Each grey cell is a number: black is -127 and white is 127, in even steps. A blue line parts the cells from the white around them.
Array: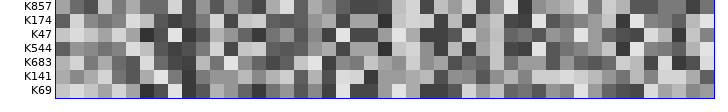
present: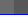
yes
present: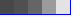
no

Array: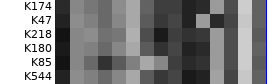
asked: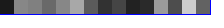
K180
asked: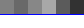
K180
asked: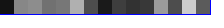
K218
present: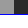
yes
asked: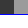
K218
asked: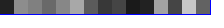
K544

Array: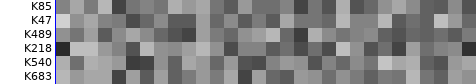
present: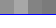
yes
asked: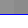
K218

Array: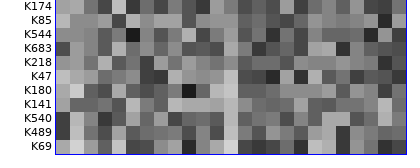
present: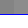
no
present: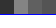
yes

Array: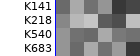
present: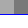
yes
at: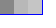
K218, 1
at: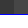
K141, 5
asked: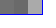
K540
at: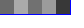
K683, 2
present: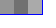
no

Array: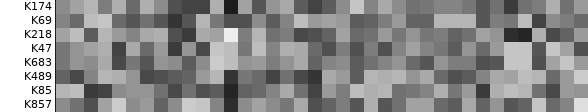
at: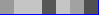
K47, 32
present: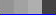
yes
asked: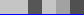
K47
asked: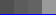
K489
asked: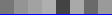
K47
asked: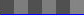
K47
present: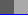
yes

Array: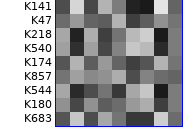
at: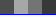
K683, 3
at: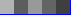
K174, 2
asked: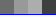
K180
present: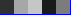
no

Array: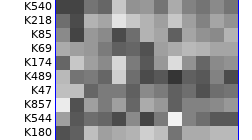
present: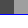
no
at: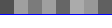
K857, 2
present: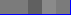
yes

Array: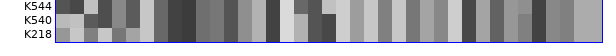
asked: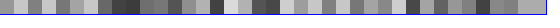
K218
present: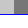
yes
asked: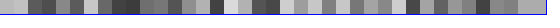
K540

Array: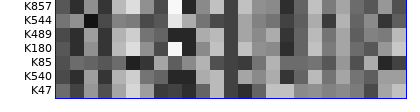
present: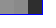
yes
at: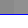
K47, 18
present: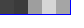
no
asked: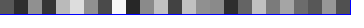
K857
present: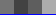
yes
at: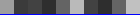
K47, 7

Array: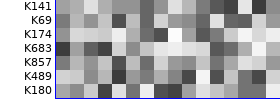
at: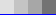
K180, 11
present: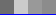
no

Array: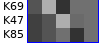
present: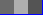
no
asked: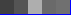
K47
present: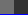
yes
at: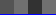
K85, 2
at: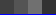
K85, 1
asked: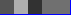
K69

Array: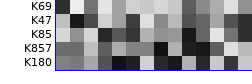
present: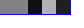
yes
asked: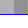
K85
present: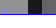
no
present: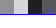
no
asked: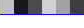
K47
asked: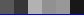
K85

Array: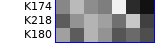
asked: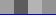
K180
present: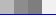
yes
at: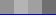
K218, 2
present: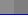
yes
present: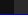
no
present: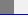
yes

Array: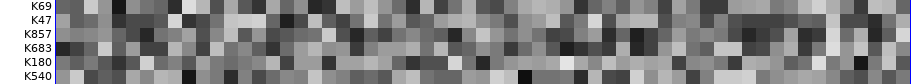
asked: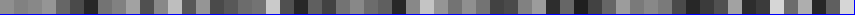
K857
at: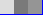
K180, 55
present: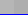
yes
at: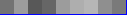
K47, 24
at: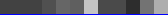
K47, 50

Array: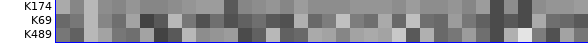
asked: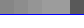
K174
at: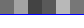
K69, 5
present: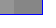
yes

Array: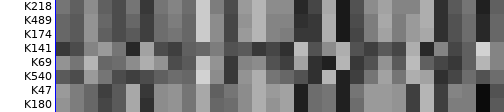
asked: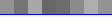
K180
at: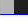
K540, 20
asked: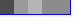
K218
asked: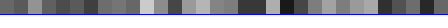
K174
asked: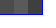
K174

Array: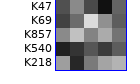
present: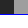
no
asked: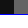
K47

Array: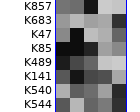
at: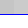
K489, 4
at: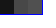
K141, 2
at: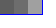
K540, 2
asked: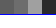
K540

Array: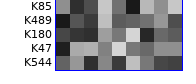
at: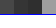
K180, 1
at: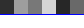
K180, 3
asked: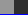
K544
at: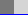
K180, 5
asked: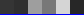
K180
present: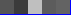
yes

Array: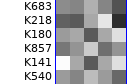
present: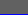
no
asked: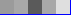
K180
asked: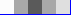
K141
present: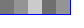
yes
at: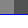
K683, 4
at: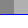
K683, 2

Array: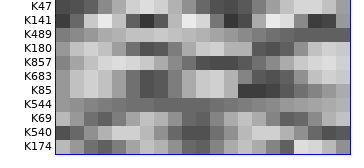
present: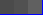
yes
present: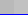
no

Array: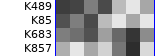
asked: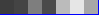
K489
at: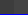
K489, 1
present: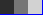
no
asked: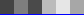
K489
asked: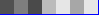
K85
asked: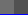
K683
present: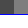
no

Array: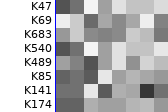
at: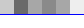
K69, 2
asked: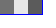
K141
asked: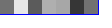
K141
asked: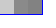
K683
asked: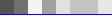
K540

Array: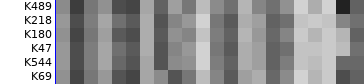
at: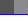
K544, 8
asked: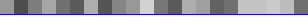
K47
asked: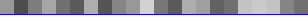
K218
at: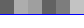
K544, 13
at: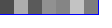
K180, 6

